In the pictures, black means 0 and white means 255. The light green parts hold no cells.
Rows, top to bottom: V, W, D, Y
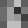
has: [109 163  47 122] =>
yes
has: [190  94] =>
yes

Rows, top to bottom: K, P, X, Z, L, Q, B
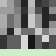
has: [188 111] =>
yes
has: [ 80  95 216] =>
no
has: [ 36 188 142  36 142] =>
no

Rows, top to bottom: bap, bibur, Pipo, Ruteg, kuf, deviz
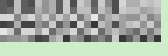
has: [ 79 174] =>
yes
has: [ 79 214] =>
yes

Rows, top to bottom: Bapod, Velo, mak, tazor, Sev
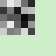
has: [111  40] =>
yes
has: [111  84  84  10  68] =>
no

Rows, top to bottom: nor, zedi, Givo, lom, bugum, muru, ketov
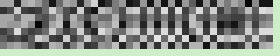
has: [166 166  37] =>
yes
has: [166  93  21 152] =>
no

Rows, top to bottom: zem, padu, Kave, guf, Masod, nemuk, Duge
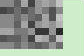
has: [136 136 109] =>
yes
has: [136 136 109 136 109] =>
yes
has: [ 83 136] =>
yes
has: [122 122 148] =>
yes
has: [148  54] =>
yes
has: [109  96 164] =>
yes

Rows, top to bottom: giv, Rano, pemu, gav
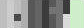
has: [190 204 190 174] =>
yes
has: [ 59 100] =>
no
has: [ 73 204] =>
no

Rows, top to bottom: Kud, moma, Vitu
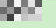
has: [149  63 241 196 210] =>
no
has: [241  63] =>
no

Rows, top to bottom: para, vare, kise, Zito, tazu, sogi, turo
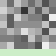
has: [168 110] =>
yes
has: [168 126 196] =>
no
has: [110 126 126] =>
no
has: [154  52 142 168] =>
no
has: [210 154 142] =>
no
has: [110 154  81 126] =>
yes
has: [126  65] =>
no

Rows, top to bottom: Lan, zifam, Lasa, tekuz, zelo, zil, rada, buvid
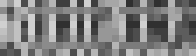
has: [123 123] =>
yes
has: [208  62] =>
yes

